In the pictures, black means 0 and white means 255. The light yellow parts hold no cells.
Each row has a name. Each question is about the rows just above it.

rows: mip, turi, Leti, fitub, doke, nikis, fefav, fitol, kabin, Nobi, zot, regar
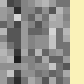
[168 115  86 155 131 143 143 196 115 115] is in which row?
fefav
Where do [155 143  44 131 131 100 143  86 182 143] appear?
turi
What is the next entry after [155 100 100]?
[115]
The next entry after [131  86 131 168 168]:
[143]
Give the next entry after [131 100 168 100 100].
[155]
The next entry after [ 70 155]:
[131]

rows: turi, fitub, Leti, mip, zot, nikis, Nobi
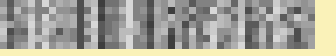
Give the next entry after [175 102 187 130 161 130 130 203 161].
[175]
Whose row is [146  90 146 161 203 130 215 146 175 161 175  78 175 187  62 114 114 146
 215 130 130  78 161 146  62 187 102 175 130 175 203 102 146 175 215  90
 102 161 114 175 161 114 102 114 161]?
Nobi
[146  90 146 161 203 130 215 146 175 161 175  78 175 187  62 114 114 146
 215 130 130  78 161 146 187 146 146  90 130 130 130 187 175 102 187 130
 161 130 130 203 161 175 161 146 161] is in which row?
turi
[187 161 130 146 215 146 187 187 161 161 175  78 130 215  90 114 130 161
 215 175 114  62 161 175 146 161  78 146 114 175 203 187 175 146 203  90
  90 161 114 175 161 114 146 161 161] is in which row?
mip
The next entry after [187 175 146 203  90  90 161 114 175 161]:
[114]

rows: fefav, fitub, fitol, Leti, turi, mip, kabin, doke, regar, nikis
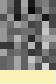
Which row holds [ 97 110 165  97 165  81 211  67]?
nikis
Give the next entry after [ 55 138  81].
[181]
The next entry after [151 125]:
[25]

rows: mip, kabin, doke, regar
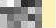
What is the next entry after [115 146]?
[146]
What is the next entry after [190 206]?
[115]
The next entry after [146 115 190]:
[206]
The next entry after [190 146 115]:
[190]
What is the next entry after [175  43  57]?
[102]
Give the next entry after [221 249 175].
[43]
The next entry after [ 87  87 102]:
[130]

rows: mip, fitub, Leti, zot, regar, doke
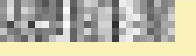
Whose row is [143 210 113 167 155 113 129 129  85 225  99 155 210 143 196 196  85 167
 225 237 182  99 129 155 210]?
Leti
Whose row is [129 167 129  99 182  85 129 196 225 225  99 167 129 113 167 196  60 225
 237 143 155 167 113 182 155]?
doke
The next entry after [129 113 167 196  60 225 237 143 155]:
[167]
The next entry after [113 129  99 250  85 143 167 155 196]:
[210]

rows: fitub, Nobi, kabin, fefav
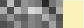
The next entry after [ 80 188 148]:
[217]
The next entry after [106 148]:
[106]
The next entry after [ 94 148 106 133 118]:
[94]

